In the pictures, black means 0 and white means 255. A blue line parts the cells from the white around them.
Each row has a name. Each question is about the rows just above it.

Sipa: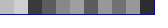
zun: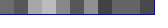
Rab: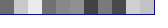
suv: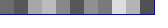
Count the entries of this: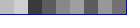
9
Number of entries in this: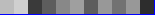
11
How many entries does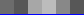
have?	6
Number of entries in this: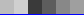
6
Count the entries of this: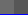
2

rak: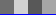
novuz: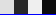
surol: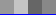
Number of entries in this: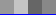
4
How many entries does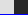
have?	2
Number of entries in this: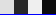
4
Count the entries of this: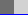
2
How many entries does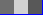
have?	3

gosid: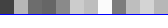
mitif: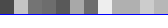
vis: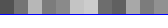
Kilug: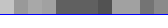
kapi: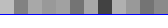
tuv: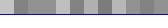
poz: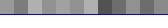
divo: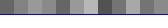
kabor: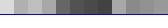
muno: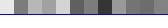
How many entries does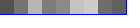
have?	9
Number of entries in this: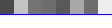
8
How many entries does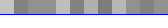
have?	12
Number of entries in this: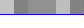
6
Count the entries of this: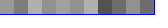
11

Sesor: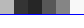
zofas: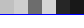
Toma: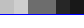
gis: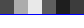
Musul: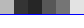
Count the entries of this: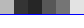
6
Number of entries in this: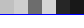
6
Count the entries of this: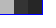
3

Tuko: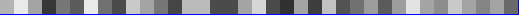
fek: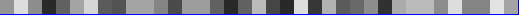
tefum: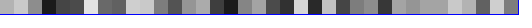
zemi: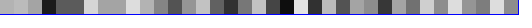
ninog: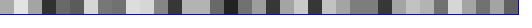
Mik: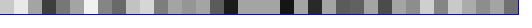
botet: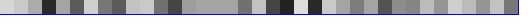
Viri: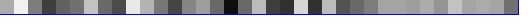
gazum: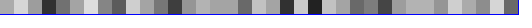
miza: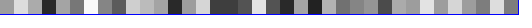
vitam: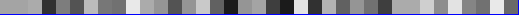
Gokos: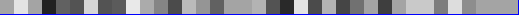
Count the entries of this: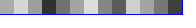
13
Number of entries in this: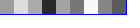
9
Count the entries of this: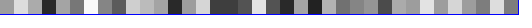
37
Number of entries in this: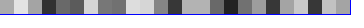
25
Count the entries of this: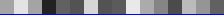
16
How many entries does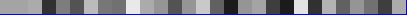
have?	29
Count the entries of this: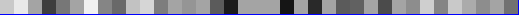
37

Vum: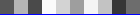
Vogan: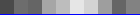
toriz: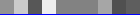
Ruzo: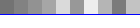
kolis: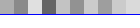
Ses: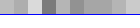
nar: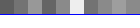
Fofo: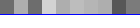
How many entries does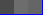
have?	3
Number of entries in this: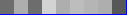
9
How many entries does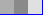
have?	3
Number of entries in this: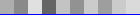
10

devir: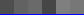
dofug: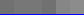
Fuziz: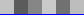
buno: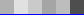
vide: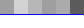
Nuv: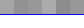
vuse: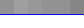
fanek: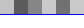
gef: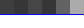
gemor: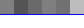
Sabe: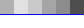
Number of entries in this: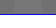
4
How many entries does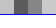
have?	4
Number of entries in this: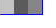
3
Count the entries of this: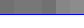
6
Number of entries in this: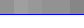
6

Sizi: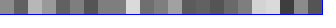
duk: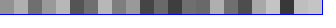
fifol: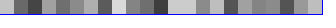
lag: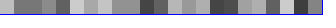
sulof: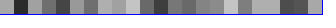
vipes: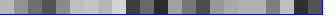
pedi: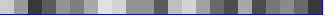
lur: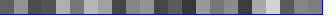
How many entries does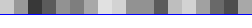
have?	18
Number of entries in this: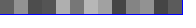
13
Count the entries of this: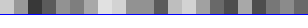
22
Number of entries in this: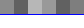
6
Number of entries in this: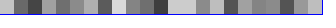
23
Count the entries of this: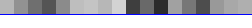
18
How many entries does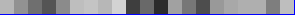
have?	21

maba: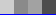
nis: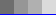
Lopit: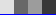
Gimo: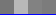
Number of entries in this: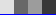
4
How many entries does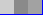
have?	3
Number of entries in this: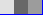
3
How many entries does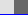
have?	2
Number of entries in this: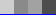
4
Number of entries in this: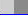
2
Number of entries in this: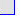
1

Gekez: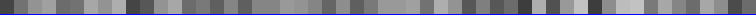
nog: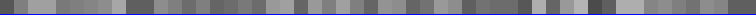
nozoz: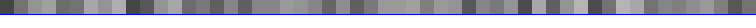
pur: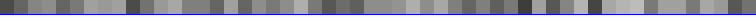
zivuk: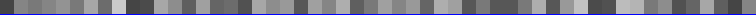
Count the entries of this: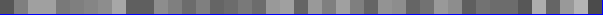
43
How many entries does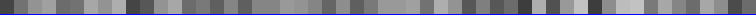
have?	54
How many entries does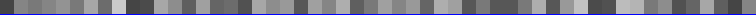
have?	54
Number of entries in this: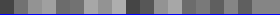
20
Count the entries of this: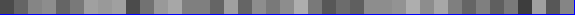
41

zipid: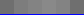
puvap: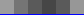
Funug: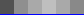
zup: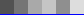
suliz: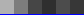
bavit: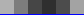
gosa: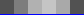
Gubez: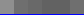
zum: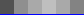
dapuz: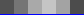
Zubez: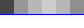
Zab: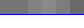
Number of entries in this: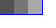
3
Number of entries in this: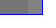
3

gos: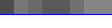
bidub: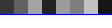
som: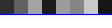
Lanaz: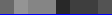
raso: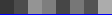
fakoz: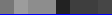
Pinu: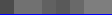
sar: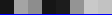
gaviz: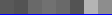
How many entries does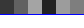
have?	6
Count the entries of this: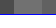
4
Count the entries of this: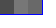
3
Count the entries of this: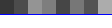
8
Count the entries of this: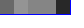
5
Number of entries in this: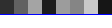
8

